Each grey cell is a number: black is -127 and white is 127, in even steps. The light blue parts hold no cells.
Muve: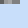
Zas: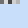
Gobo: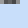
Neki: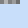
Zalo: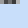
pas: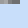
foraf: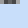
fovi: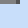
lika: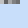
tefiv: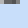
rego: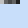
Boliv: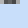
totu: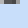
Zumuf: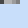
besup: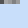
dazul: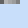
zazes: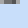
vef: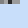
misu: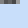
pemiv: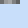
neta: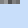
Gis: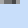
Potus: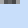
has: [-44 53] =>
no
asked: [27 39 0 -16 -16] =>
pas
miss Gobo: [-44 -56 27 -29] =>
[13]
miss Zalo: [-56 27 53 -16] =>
[-69]
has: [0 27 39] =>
no
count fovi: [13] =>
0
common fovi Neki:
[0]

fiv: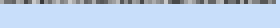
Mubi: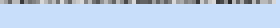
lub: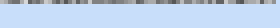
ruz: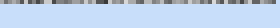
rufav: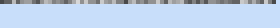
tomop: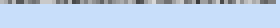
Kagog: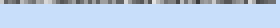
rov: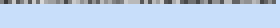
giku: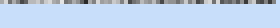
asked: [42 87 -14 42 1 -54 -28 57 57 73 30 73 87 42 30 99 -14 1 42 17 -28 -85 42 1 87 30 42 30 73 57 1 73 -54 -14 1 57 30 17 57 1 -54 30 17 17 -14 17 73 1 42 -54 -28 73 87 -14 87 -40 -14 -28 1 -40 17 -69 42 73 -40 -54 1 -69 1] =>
giku
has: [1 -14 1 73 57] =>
yes
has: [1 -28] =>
yes
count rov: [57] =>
11

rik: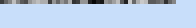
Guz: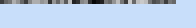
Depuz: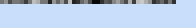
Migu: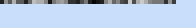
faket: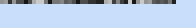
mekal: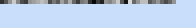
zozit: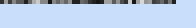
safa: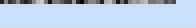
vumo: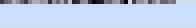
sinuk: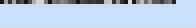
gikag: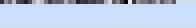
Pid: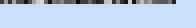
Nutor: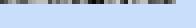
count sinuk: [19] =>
1
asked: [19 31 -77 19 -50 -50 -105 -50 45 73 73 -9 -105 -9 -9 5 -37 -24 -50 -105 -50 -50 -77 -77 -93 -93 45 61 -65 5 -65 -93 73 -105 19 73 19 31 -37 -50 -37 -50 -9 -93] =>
faket
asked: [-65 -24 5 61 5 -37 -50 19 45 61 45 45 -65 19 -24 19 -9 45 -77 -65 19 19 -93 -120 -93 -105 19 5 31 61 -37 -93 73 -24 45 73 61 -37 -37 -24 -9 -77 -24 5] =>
rik
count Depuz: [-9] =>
8
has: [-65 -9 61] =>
yes
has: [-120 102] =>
yes

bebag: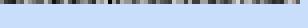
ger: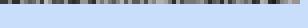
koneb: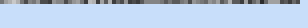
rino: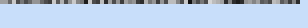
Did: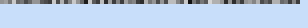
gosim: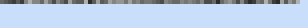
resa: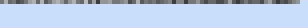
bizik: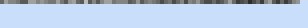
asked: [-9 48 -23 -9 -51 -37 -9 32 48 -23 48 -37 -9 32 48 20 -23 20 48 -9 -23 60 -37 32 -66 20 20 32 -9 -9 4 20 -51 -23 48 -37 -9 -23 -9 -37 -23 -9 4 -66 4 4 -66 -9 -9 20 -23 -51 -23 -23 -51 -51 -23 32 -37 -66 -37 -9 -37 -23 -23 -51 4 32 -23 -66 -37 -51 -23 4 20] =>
resa
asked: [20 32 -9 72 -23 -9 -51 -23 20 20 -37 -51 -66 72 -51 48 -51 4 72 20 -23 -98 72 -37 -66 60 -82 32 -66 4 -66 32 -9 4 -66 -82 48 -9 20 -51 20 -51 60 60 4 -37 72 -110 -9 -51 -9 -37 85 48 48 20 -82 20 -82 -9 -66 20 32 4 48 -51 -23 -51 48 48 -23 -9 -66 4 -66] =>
Did
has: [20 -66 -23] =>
yes

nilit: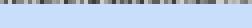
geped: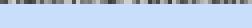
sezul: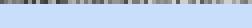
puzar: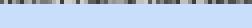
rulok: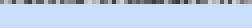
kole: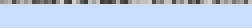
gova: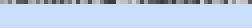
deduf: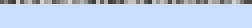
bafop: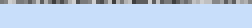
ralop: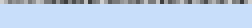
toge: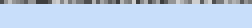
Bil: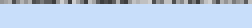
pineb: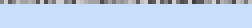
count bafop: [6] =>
10
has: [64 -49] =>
yes
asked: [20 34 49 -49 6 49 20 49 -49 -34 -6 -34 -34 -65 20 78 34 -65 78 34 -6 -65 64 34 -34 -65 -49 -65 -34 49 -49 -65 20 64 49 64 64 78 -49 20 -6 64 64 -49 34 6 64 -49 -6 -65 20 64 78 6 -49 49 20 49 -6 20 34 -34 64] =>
Bil
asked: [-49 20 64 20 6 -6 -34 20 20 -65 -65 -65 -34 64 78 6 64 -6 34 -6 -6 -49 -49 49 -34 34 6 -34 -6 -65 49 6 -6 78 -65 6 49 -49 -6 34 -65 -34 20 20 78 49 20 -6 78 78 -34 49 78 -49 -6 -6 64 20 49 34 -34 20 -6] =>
toge
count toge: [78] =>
6
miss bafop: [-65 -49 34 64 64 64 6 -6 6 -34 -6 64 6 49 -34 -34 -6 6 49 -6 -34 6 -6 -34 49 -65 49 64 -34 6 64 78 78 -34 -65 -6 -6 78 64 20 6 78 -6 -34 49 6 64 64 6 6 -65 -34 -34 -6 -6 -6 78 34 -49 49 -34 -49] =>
[-19]

